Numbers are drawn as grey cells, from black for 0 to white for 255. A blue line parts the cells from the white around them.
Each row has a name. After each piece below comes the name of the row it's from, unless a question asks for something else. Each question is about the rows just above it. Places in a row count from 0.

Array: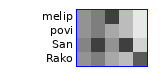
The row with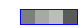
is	Rako
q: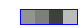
melip
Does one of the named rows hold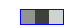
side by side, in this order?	yes
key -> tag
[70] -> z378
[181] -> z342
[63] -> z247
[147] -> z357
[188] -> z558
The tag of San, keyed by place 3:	z247
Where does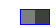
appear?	melip

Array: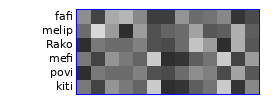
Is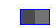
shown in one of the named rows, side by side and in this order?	no
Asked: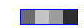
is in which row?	Rako
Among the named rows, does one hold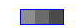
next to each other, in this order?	no

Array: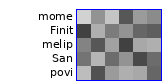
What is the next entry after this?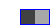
[175]
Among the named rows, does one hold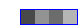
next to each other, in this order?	no

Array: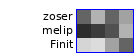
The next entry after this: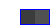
[178]
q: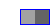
Finit
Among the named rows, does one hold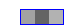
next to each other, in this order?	no
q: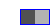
melip
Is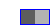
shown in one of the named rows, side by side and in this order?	no

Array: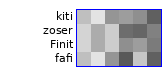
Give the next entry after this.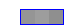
[96]
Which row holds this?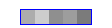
Finit
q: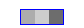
zoser
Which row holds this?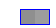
Finit
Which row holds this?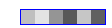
fafi

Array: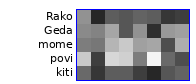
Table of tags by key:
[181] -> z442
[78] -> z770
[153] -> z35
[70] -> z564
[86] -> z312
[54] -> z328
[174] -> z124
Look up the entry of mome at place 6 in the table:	z770
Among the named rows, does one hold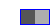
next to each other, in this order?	no
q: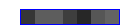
kiti

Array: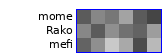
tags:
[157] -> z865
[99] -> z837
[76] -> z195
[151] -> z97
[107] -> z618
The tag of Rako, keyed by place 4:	z837
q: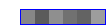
Rako
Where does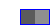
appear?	Rako
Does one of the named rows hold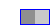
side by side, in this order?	yes
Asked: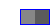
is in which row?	Rako

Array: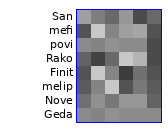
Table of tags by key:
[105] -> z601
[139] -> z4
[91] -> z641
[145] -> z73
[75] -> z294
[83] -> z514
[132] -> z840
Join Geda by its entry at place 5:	z4
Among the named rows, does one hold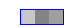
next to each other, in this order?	yes
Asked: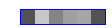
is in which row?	mefi
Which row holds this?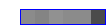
povi
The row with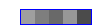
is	San

